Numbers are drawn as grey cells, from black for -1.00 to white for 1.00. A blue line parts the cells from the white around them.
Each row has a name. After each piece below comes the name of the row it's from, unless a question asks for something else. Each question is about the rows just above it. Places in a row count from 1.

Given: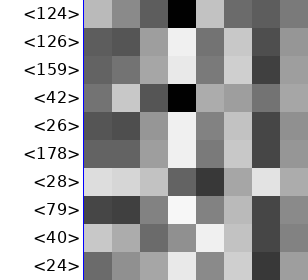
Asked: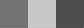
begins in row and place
<126>, 5
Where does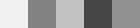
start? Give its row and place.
<26>, 4

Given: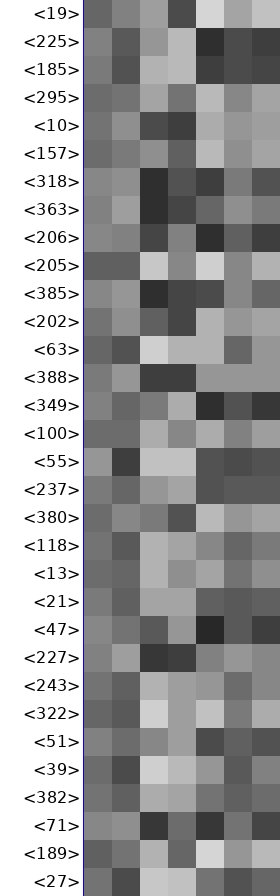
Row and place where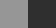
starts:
<385>, 2
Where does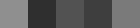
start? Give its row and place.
<318>, 2

